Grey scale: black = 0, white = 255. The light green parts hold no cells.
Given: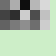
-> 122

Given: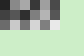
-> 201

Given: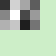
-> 198

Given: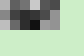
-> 105

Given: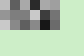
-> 137

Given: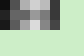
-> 91

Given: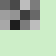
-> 29

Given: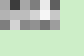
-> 211
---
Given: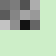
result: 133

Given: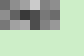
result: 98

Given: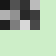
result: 146

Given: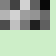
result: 210

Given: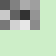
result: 97

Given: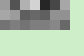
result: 156

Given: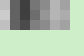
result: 98

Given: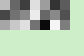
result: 114

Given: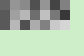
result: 160
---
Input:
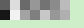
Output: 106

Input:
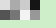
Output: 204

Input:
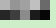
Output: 161

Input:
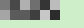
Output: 176

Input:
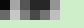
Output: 85

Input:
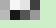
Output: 228

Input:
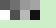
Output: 152

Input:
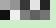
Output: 55
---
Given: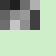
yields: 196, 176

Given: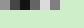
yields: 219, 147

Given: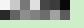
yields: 245, 223

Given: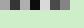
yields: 217, 175

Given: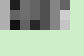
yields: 206, 196

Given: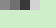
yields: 210, 136

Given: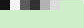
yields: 243, 219
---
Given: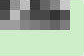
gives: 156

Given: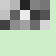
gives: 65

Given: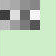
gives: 189

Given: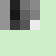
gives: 148

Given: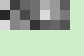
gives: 218

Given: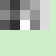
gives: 84

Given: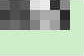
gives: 98

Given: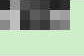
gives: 137

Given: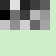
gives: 195

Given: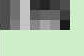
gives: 78
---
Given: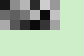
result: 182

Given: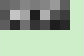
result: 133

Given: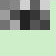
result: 208

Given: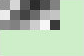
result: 87

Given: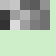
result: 102

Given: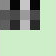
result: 198

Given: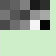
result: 128
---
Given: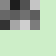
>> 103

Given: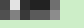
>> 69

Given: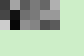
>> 70

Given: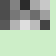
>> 77

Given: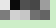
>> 231

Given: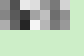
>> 133
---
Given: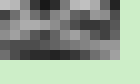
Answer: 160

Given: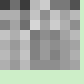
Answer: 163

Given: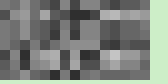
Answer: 111

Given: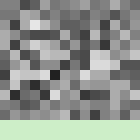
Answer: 160

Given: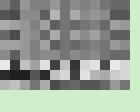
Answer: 116

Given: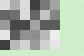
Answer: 230

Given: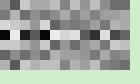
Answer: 110
